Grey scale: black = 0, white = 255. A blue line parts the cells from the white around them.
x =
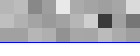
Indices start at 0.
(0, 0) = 182
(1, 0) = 191
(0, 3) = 158
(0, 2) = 136
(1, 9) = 118
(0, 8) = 166
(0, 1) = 188
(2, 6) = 166

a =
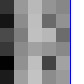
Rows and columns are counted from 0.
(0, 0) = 52
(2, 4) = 108
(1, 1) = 140
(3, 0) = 56
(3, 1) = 139
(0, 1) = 153
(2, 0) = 74
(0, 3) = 148
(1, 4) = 146

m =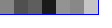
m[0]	133
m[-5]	94
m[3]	26
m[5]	136

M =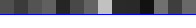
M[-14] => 79
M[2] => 83
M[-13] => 59
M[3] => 96

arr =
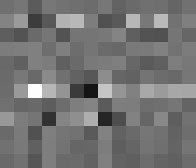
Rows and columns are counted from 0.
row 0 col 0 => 112
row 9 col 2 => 81
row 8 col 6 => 173
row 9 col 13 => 110
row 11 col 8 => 99
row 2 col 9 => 95
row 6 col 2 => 254
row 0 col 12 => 101
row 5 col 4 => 112
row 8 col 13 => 114
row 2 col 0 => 94
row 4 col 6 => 121
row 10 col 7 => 125
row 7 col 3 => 93
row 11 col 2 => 85
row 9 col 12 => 98
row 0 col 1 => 118
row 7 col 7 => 91
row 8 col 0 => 152
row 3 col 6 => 117
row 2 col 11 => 81
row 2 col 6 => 117
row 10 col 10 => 116
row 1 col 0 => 131
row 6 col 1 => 153
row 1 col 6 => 125
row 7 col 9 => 125
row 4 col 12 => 126
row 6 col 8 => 148
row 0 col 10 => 112
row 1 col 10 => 120
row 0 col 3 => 119
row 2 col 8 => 132
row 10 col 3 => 126

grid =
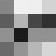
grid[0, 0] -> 133
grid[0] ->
[133, 240, 239, 211]
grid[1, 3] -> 49
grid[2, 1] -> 26
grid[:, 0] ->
[133, 93, 145, 106]
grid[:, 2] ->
[239, 70, 145, 183]

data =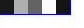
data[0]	25
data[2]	99

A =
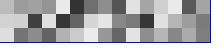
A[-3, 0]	188
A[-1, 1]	116
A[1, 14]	123
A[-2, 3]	225
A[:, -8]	[142, 229, 152]
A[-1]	[222, 116, 141, 99, 178, 203, 236, 152, 102, 227, 142, 182, 135, 171, 126]
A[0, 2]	161
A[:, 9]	[226, 122, 227]
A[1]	[210, 208, 64, 225, 55, 100, 214, 229, 136, 122, 54, 225, 181, 157, 123]
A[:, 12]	[234, 181, 135]

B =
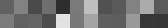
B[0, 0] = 97
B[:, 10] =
[171, 55]
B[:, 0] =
[97, 123]
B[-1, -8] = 226
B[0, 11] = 89
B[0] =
[97, 130, 74, 111, 46, 122, 191, 81, 89, 130, 171, 89]
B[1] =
[123, 97, 100, 76, 226, 120, 164, 95, 93, 153, 55, 54]

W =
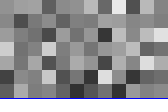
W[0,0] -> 146
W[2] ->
[156, 127, 113, 74, 156, 114, 150, 54, 189, 137, 188, 225]
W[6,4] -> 99
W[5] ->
[66, 138, 129, 200, 81, 118, 53, 222, 141, 54, 100, 110]
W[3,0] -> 205
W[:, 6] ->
[185, 124, 150, 117, 148, 53, 85]
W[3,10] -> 100
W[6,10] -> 130
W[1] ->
[136, 78, 121, 140, 98, 128, 124, 161, 157, 134, 140, 127]
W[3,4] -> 126
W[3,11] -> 114
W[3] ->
[205, 114, 130, 205, 126, 153, 117, 150, 159, 188, 100, 114]
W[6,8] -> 50
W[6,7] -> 114
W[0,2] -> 162
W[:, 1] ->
[159, 78, 127, 114, 118, 138, 171]

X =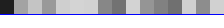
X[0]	31
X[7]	135
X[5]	212
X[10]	149
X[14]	141
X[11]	129
